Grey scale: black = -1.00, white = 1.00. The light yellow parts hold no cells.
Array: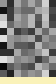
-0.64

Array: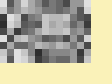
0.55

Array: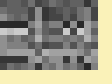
0.00

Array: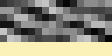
-0.95

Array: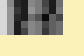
-0.14

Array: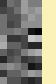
-0.58

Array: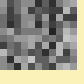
0.20
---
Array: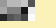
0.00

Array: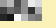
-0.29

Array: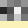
0.89

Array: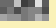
-0.39

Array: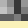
-0.57

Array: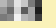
0.66

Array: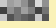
-0.10

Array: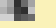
-0.52

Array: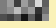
0.49

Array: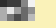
0.24
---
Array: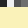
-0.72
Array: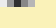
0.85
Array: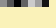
0.12
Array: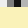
0.87
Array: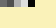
-0.16
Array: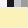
0.93
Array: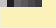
0.54
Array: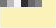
-0.07
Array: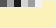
-0.34
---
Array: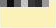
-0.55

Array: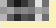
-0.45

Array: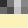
-0.39

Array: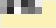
0.00

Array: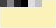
-0.99

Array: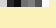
-0.01

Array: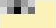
-0.95

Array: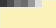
-0.15

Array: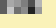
0.09

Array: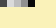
0.48
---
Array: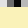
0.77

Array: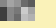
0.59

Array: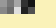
0.74

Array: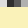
0.73

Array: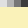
0.76

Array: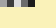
0.73
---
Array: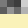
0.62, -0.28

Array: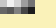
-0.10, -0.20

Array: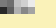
0.84, -0.69

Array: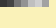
0.27, -0.58

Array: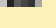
0.31, 0.54

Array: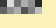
-0.67, -0.21

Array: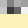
0.24, 0.56
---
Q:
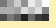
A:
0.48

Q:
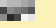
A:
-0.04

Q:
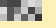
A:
0.59

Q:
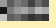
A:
0.08

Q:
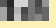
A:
-0.08

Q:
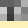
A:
-0.45

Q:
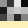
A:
0.47

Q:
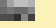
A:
-0.17

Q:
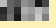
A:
0.23

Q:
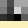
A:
-0.52
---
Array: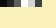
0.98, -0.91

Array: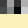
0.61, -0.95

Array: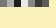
0.83, -0.76

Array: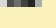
0.70, -0.72

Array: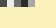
0.86, -0.66

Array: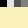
0.79, -0.94

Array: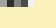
0.89, -0.64

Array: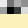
0.85, -0.98
